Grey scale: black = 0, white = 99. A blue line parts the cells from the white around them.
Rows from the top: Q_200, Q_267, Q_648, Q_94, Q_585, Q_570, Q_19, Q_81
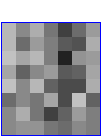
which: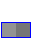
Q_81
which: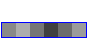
Q_200
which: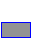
Q_81

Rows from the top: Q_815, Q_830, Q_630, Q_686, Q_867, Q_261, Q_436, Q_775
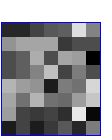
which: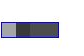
Q_830
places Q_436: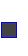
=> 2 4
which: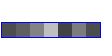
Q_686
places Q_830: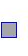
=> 2 3 4
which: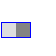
Q_815
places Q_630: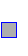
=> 3

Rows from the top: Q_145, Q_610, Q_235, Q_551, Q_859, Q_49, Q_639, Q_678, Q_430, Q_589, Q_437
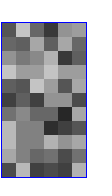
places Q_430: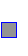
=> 5
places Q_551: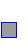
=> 2 3 5 6
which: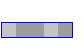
Q_551
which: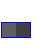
Q_49
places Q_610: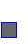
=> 1 6

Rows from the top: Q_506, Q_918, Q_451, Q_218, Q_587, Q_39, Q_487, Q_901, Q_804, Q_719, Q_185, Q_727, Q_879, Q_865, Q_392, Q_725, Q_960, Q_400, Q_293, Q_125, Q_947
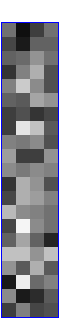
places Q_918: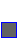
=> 3 4
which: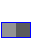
Q_400
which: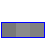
Q_185
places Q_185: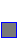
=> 2
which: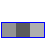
Q_400
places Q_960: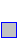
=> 1 2 4

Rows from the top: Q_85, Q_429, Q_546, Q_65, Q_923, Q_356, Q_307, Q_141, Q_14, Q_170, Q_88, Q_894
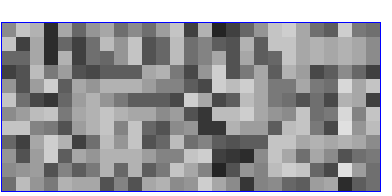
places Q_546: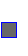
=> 1 2 8 12 20
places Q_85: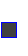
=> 14 17
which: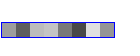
Q_141
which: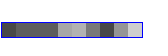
Q_65

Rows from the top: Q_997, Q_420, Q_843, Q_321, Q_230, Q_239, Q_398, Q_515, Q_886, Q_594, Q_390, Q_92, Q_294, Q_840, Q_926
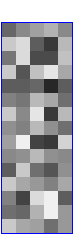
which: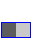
Q_390
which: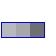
Q_239
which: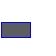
Q_230
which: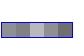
Q_515
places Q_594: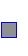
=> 2 4
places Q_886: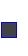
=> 3
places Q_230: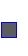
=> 1 2 5

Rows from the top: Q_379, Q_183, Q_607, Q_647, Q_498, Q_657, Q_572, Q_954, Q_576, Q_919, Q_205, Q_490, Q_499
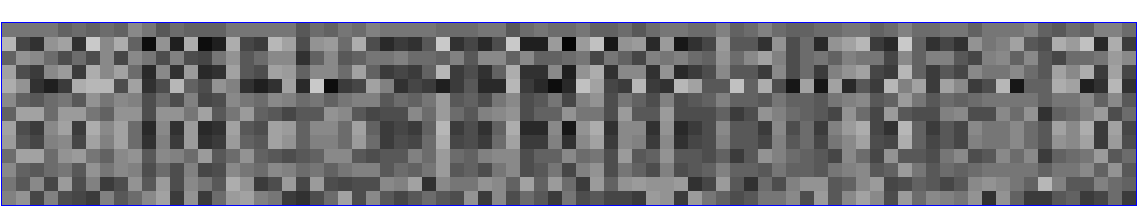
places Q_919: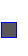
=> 11 16 20 22 26 28 29 46 49 50 54 59 65 66 71 80
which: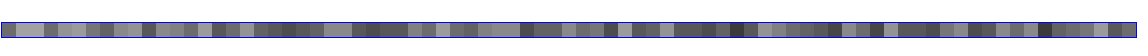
Q_919

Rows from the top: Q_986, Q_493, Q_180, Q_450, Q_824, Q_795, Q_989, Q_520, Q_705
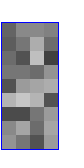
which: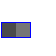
Q_989
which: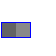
Q_986
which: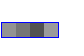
Q_705
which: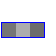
Q_493
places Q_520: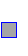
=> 2 4

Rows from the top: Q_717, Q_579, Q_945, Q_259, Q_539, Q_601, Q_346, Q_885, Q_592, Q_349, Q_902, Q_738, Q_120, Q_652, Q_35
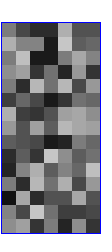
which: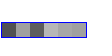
Q_885
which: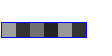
Q_259
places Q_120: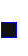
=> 1
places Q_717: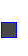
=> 2
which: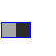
Q_120
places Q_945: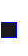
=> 3 4
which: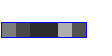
Q_717

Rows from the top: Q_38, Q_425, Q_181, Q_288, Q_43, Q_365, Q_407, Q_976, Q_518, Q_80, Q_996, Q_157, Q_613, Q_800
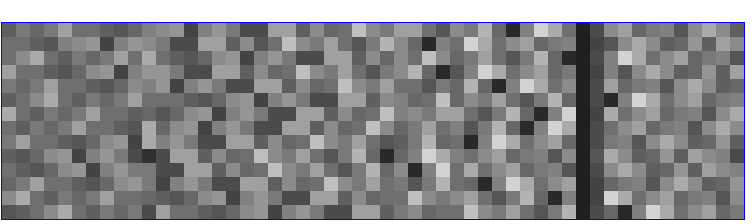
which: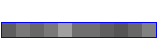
Q_38
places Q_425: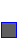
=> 3 17 48 51

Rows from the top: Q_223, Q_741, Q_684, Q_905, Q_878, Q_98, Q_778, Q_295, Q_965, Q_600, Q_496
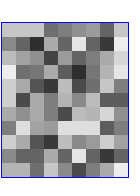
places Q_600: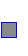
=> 1
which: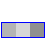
Q_778
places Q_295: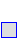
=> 2 5 6 7
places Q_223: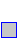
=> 1 2 3 9
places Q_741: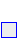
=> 9
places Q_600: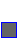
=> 2 3 5 7 9
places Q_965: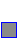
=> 6

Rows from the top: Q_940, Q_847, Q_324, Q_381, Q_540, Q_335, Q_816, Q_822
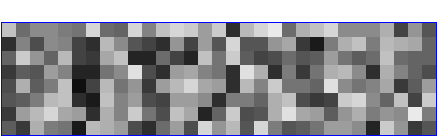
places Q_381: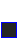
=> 6 7
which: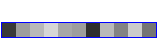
Q_540
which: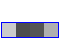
Q_816
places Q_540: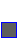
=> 3 30
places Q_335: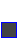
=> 12 24 30

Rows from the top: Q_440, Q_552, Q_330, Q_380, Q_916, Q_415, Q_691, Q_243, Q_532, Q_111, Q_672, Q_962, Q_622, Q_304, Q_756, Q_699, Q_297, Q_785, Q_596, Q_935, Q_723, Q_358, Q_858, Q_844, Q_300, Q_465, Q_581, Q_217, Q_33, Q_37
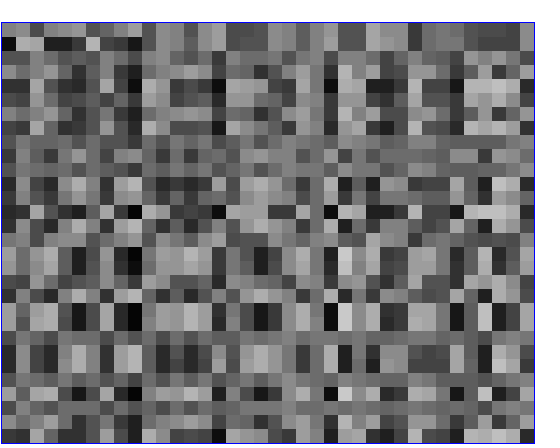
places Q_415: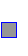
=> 3 17 18 25 26 35
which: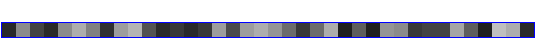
Q_962
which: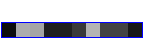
Q_916

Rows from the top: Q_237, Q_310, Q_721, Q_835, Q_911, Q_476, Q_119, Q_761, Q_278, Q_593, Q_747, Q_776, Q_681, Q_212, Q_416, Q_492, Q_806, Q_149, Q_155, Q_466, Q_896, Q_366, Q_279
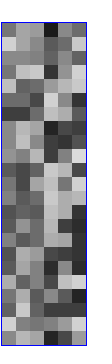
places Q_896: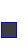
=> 4 5 6
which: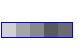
Q_310
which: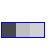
Q_155
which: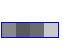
Q_310
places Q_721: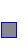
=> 1 2 5

